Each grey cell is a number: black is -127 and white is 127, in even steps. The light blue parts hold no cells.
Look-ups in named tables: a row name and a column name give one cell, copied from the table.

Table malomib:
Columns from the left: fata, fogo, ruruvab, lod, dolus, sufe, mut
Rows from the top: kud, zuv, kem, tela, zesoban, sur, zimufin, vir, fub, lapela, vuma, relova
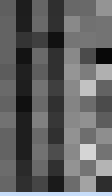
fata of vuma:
-19
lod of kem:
-110
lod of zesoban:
-79
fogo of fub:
-97
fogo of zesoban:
-95
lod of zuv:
-79
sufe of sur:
66
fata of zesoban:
-35
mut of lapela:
-12
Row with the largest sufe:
lapela

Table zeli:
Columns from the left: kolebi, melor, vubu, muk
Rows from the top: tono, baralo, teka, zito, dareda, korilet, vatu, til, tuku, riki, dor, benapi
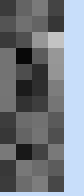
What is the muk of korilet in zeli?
-2
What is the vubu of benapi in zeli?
-2
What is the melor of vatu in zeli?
-77
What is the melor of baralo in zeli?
-15
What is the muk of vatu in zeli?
-10
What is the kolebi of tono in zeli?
-68
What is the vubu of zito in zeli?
-35
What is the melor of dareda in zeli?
-50
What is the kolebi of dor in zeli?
-71
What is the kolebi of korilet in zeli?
-10
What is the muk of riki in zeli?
-6
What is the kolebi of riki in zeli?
-6
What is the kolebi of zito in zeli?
-12
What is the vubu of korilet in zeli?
-81
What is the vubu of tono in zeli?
-5
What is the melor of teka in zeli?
-47
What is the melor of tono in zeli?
-27
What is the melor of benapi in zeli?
-19
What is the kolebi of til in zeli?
-66
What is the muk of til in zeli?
-37
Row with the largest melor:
dor

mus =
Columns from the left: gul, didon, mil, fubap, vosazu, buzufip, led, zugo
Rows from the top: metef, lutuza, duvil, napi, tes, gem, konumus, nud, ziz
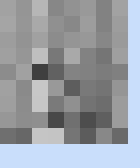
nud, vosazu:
-15
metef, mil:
54
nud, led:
-32
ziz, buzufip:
-35
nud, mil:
15
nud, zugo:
28
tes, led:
-3
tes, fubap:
-30
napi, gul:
32
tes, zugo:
0
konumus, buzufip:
-12
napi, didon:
22
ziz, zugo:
-22

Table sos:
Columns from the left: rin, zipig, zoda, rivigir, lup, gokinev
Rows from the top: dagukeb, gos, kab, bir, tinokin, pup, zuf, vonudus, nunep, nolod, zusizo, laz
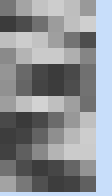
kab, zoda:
66
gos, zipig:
-51
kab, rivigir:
31
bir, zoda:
74
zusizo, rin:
-14
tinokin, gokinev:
-15
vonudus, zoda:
-54
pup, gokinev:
-13
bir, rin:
10

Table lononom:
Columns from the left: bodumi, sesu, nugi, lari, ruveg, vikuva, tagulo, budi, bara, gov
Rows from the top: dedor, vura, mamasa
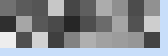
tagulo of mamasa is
33
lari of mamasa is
-64
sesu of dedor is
-36
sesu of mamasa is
-48
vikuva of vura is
-49
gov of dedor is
17
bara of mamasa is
22
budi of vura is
37
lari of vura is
-53
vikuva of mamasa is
47
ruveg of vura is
-89
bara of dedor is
-51
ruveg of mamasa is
2
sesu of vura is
38
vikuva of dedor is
-32
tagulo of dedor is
44
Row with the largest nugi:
mamasa

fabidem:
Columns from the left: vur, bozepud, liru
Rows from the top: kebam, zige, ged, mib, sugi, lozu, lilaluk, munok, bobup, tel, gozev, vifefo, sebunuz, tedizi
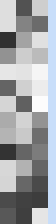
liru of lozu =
108
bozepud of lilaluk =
-31
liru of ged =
96
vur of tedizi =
-39
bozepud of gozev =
50
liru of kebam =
78
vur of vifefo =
85
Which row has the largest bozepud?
sugi

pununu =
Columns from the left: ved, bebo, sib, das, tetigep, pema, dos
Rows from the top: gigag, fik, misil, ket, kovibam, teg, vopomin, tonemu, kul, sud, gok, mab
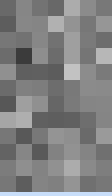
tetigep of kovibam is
66
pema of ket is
-10
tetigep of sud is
18
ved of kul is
-8
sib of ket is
14
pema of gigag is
11
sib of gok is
3
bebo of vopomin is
31
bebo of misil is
-13
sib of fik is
5
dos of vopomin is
6
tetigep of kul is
15
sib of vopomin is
16
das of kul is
20
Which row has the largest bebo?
tonemu

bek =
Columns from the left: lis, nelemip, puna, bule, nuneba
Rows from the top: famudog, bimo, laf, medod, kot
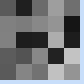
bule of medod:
-93
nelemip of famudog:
-96
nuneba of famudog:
-16
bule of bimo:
20
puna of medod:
8
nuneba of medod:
67
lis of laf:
1
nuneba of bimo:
-106
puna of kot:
-13
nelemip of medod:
-44
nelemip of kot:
5
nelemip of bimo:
-3
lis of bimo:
0
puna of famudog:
-20
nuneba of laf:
-98
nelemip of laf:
-98
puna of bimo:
8
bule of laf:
45
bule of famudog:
30

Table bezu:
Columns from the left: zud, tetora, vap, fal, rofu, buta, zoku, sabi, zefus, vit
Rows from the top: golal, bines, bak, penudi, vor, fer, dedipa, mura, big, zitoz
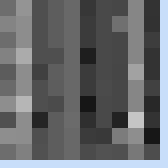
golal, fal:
-34
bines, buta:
-68
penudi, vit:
-76
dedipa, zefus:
6
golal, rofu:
-23
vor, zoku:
-54
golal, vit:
-76
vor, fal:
-33
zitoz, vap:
-46
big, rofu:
-23
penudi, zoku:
-54
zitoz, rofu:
-23

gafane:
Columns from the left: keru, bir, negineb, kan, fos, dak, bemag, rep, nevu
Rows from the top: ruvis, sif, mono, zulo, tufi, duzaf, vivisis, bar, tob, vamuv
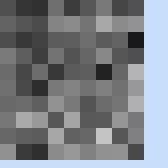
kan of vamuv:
11
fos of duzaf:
3
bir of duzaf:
-54
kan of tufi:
-71
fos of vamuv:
24
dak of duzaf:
-13
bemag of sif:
40
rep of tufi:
-24
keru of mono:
-50
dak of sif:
-11
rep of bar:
22
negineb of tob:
-35
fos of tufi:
-36
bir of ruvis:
-74
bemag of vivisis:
-19
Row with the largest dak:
vamuv

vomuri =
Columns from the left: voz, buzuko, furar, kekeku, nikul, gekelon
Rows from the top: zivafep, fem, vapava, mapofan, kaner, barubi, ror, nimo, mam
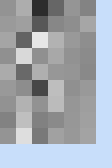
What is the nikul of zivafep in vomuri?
21
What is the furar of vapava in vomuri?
103
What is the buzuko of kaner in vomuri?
-22
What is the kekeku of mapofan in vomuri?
40
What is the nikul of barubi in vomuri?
16
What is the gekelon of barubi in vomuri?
25
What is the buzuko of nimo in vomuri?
63
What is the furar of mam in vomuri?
-6
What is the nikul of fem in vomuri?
14
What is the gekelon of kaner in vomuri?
9

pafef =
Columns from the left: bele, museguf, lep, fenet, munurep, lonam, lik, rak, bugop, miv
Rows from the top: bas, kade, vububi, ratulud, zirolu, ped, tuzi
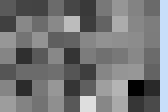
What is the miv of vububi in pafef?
-3
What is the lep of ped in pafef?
-7
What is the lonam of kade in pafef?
-66
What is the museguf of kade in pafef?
8
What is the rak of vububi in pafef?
15
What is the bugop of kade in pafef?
7
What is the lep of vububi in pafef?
19
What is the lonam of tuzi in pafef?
94
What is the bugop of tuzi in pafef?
-73
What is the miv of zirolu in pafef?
-28
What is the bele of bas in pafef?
-37
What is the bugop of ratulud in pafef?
8
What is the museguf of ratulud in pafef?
-80
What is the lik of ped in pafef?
31
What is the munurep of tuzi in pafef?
-39
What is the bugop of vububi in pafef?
12

